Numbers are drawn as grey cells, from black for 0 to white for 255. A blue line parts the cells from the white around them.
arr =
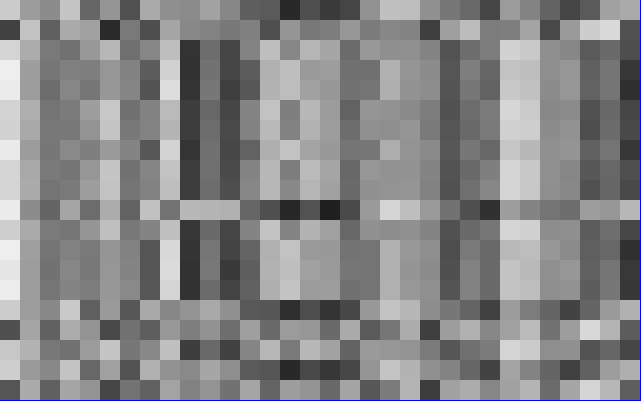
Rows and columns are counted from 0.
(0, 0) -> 203
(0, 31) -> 170
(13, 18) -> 116
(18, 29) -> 97
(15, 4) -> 95
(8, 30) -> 103
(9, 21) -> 130
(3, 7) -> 93
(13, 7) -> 85
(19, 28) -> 166
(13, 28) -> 151
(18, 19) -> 196
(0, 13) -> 90
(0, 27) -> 99
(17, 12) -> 133
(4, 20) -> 146
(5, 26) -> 202
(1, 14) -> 149
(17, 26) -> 203
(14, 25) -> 195
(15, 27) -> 101
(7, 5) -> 154
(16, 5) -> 73
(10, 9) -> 184
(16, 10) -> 146
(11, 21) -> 132
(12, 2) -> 117
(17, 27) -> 142
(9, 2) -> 116
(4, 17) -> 114
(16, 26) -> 186
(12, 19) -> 177
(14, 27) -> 142
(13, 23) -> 129
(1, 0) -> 65
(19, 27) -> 107
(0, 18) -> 146
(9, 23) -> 111

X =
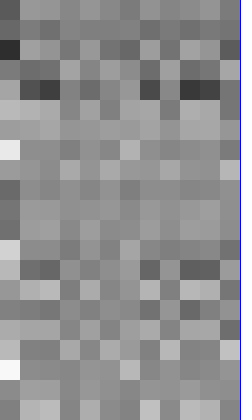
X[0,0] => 90
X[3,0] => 123
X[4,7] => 74
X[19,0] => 139
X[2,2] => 148
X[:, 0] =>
[90, 104, 46, 123, 165, 185, 157, 233, 155, 106, 117, 112, 210, 184, 151, 129, 171, 185, 248, 139, 128]
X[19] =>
[139, 159, 158, 136, 151, 144, 135, 148, 146, 154, 144, 142]
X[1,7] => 111
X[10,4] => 146
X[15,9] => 105
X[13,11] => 155
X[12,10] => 136
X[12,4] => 147
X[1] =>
[104, 124, 112, 132, 127, 127, 129, 111, 122, 112, 121, 116]
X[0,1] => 152
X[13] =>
[184, 111, 103, 144, 129, 142, 154, 102, 148, 95, 97, 155]
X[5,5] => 128
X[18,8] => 146
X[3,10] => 118
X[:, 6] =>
[123, 129, 104, 140, 151, 163, 154, 178, 152, 127, 138, 141, 165, 154, 148, 137, 158, 154, 184, 135, 131]
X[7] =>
[233, 142, 142, 128, 145, 135, 178, 143, 134, 140, 144, 123]
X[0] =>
[90, 152, 149, 135, 149, 136, 123, 146, 133, 139, 148, 123]
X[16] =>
[171, 165, 165, 134, 160, 132, 158, 170, 132, 166, 167, 110]
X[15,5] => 142
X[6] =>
[157, 160, 166, 149, 151, 157, 154, 163, 148, 166, 167, 150]
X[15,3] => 140
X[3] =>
[123, 109, 113, 163, 133, 157, 140, 109, 159, 109, 118, 166]
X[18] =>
[248, 140, 138, 135, 148, 146, 184, 135, 146, 134, 138, 148]
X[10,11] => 143
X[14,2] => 185
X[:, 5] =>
[136, 127, 115, 157, 134, 128, 157, 135, 169, 146, 150, 139, 130, 142, 134, 142, 132, 171, 146, 144, 139]

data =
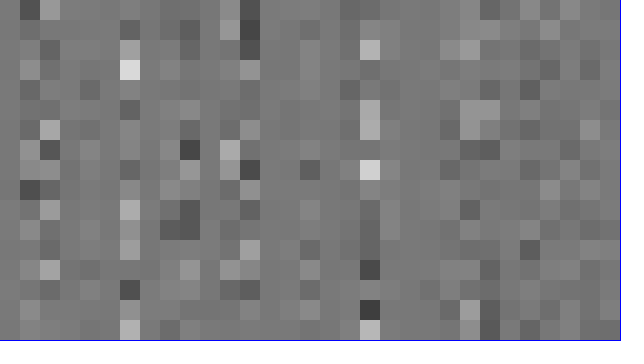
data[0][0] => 121
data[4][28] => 120
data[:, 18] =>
[108, 133, 179, 111, 121, 169, 172, 117, 208, 132, 106, 101, 101, 74, 130, 62, 183]
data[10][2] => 155
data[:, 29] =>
[122, 123, 113, 106, 120, 124, 141, 121, 113, 131, 117, 109, 130, 112, 114, 114, 111]
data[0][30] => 118
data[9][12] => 144
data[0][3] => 124
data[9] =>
[118, 79, 102, 117, 122, 119, 136, 120, 137, 128, 119, 108, 144, 122, 122, 122, 120, 116, 132, 125, 121, 124, 128, 120, 115, 118, 118, 139, 120, 131, 122]
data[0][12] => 81
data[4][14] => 123
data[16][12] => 122
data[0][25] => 115
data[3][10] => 121
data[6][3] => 117
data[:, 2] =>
[152, 120, 100, 112, 125, 112, 167, 86, 141, 102, 155, 112, 106, 163, 107, 122, 126]
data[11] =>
[122, 137, 112, 121, 129, 120, 144, 119, 92, 87, 123, 109, 117, 121, 120, 125, 121, 116, 101, 131, 121, 119, 114, 129, 121, 124, 132, 112, 119, 109, 114]
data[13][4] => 112
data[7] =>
[120, 145, 86, 120, 132, 121, 132, 120, 135, 71, 121, 170, 113, 121, 123, 130, 122, 117, 117, 123, 121, 119, 120, 100, 94, 126, 121, 121, 106, 121, 125]
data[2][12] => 81
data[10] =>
[123, 115, 155, 120, 123, 121, 172, 123, 112, 87, 119, 120, 98, 120, 121, 132, 120, 119, 106, 130, 120, 123, 127, 98, 122, 119, 116, 124, 112, 117, 123]
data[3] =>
[120, 141, 112, 122, 118, 119, 217, 122, 130, 118, 121, 128, 147, 119, 119, 131, 121, 119, 111, 119, 120, 123, 118, 125, 122, 124, 115, 103, 125, 106, 124]
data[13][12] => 134
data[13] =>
[121, 134, 163, 116, 112, 119, 119, 117, 127, 148, 119, 146, 134, 120, 121, 137, 119, 120, 74, 121, 121, 122, 129, 130, 99, 119, 114, 126, 129, 112, 119]
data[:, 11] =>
[138, 150, 116, 128, 121, 114, 109, 170, 149, 108, 120, 109, 115, 146, 104, 117, 120]
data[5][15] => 120
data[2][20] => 121
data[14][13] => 120
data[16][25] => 121
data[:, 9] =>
[112, 94, 102, 118, 115, 136, 105, 71, 150, 128, 87, 87, 125, 148, 132, 116, 127]
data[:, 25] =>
[115, 126, 119, 124, 118, 120, 114, 126, 122, 118, 119, 124, 123, 119, 120, 115, 121]
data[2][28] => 123
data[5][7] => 122

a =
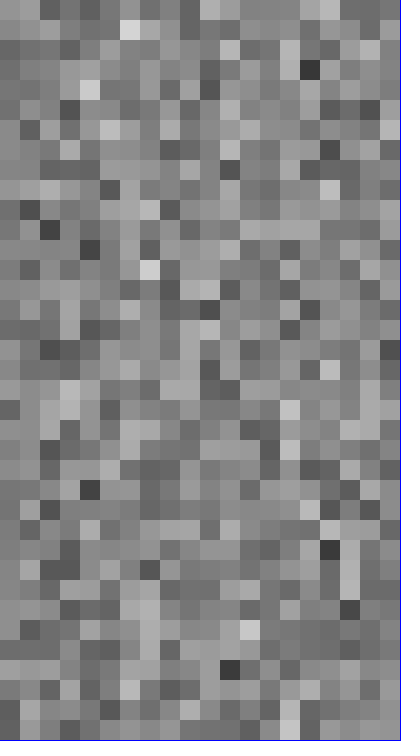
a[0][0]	148
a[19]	[153, 140, 149, 184, 162, 118, 127, 108, 169, 168, 100, 93, 158, 155, 135, 139, 137, 128, 169, 127]
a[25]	[116, 159, 82, 127, 128, 131, 124, 103, 112, 125, 120, 140, 136, 137, 143, 185, 86, 125, 87, 140]
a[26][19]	104
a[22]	[128, 140, 85, 107, 119, 144, 171, 124, 117, 114, 159, 156, 153, 90, 188, 125, 143, 127, 112, 132]
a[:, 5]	[119, 116, 156, 139, 117, 137, 188, 143, 155, 88, 158, 130, 122, 122, 127, 141, 102, 150, 151, 118, 95, 116, 144, 173, 147, 131, 113, 134, 162, 114, 100, 134, 95, 121, 126, 88, 136]
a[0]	[148, 156, 96, 115, 96, 119, 146, 112, 128, 100, 175, 156, 130, 131, 132, 164, 183, 110, 109, 118]
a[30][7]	177
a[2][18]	178
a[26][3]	123
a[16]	[108, 105, 113, 162, 87, 102, 127, 142, 121, 167, 182, 135, 157, 143, 89, 132, 155, 144, 130, 143]
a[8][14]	168
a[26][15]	113
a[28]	[133, 165, 88, 88, 139, 162, 128, 86, 149, 121, 125, 129, 115, 129, 147, 158, 106, 177, 111, 127]
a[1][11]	110
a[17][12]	98
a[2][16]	104
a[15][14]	163
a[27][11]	148
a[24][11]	145
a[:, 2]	[96, 157, 118, 132, 126, 129, 158, 121, 100, 174, 136, 67, 132, 139, 153, 118, 113, 79, 113, 149, 165, 167, 85, 103, 136, 82, 136, 129, 88, 104, 139, 109, 109, 157, 100, 134, 126]
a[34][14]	153
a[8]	[133, 132, 100, 103, 100, 155, 153, 148, 131, 166, 131, 84, 131, 125, 168, 91, 103, 101, 129, 135]
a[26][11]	172
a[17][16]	125
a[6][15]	115
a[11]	[119, 145, 67, 130, 106, 130, 154, 121, 144, 104, 131, 122, 169, 161, 166, 166, 118, 118, 109, 155]
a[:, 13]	[131, 136, 117, 128, 122, 138, 141, 116, 125, 110, 119, 161, 130, 108, 115, 125, 143, 120, 127, 155, 120, 102, 90, 101, 150, 137, 125, 100, 129, 118, 118, 123, 110, 142, 121, 100, 138]
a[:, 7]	[112, 167, 125, 151, 152, 121, 126, 130, 148, 123, 183, 121, 96, 205, 124, 138, 142, 142, 138, 108, 130, 168, 124, 99, 105, 103, 151, 146, 86, 165, 177, 173, 171, 161, 121, 111, 136]
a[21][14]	155
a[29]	[134, 126, 104, 159, 156, 114, 156, 165, 104, 113, 112, 157, 169, 118, 106, 138, 108, 181, 107, 107]
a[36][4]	113
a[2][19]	129
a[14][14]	96

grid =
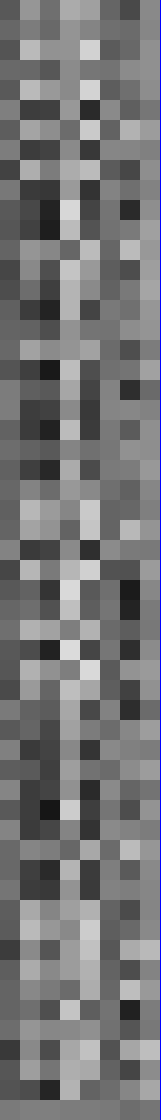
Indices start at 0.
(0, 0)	88
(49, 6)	190
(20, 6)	135
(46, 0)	91
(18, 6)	116
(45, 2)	133
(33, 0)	86
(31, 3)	126
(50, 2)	79
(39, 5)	138
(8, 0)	66
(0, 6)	73
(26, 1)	163
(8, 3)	172
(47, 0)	60
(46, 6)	105
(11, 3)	187
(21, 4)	59
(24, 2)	108
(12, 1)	149
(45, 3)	159
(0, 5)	101
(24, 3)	152
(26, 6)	184
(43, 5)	126
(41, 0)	132
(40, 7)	147
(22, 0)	109
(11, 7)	160
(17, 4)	162
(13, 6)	77
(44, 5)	130
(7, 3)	138
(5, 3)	152
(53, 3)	174
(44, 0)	117
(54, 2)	37
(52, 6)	166
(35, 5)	130
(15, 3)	180
